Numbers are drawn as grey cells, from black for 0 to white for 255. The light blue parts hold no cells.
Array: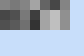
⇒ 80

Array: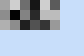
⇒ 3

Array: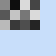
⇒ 196

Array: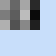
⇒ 93

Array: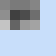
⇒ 64

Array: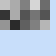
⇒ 171
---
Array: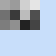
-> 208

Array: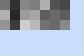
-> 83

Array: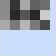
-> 97

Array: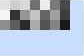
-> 122

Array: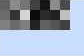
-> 139

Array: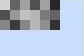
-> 162

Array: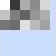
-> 139

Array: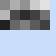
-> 204

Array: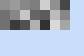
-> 144
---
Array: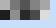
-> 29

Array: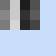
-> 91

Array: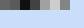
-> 16

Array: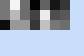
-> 152

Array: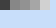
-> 63

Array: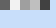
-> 98

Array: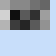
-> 180
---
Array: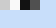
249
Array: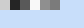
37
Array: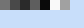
73
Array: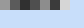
91
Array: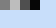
189
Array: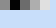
3
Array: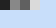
136
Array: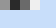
42
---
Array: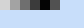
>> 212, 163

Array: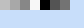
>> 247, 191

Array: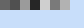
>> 207, 178

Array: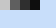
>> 198, 95

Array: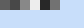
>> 237, 136

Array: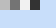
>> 241, 188

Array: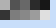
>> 223, 177

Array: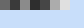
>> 224, 172

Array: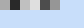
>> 223, 192

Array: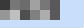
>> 191, 172
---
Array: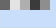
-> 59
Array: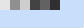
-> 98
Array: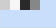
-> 42
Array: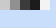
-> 28
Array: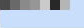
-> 40
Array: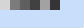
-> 162
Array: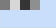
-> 53
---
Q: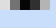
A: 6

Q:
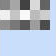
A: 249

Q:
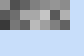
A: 168

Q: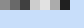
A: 205

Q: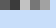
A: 194

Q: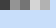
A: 117

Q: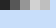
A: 150
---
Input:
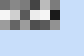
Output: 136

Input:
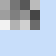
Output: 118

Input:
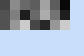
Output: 139

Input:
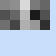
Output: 142

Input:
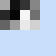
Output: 17

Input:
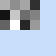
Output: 142

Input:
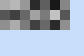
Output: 183

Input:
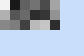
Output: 25
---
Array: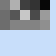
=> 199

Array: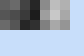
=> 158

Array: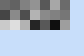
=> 138

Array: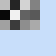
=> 241

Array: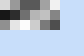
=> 181

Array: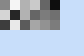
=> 102

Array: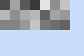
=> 98

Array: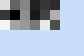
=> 25
